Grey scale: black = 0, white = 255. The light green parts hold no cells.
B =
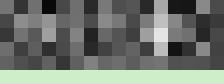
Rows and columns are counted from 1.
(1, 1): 116
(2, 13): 135
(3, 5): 76
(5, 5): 54
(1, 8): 121
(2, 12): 191
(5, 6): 96
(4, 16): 66
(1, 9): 79
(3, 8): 104
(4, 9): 86
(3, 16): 72
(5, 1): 98
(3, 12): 228
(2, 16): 58
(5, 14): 83
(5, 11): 112
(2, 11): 123
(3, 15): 38
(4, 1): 110
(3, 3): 89
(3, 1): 55
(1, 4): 9

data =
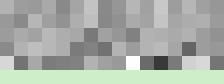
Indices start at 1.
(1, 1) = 178
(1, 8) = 137
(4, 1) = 138
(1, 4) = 169
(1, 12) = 200
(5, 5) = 127
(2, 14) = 172
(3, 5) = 173
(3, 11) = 178
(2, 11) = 163
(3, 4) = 184
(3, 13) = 170
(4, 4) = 183
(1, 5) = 137
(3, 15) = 157
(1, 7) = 195
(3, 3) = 162
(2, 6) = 174
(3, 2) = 170
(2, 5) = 146
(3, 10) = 129
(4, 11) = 179

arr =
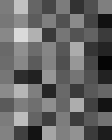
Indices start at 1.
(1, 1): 124
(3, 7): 99
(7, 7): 89
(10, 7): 59
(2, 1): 119
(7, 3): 127
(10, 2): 64
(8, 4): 143
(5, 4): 131
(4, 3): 108
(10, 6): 146
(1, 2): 193
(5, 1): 108
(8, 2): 126
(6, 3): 33
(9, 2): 189
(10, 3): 19
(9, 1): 124
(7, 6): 58
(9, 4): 62
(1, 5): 124
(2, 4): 127
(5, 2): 136
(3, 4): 57
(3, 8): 59

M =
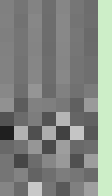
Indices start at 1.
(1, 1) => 128
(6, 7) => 111
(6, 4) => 109
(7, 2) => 110
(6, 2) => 114
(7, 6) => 113
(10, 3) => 79
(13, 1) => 117
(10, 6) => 197
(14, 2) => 107
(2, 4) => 109
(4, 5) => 135
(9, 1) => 83
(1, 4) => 110
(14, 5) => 89
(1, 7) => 109
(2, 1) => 129
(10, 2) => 178
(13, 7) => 106
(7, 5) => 129
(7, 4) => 106
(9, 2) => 107
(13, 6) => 118
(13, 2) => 131
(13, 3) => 99
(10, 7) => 87
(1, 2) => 117
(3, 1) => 127
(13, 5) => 125
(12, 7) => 157

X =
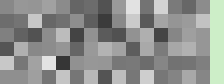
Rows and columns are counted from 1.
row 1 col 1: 136
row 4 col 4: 140
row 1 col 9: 154
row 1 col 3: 149
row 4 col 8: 179
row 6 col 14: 168
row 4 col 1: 85
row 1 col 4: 161
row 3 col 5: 188
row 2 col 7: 94
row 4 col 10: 93
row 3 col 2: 98
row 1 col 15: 140
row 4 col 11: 169
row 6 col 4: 117
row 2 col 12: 164
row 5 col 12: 134
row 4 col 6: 101
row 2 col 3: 199
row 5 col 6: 145
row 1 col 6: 101
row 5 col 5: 54
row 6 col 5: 196
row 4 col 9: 162
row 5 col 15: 127

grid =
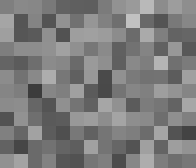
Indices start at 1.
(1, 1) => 127
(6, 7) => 152
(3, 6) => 158
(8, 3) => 102
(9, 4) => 90
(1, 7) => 94
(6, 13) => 92
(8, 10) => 91
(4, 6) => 144
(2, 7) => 150
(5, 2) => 91
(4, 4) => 145
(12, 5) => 86
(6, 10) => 122
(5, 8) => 143
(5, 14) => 123
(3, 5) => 82
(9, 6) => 152
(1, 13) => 157
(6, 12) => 115
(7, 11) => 128
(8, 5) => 144
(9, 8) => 141
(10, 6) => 120
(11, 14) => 147
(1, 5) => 98
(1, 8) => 123
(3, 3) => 90
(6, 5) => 119
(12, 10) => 135
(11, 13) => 158
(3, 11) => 170
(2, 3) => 132
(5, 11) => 126

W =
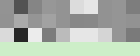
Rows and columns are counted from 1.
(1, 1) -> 147
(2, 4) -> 162
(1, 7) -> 230
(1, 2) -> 82
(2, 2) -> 170
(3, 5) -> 187
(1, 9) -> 149
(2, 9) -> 149
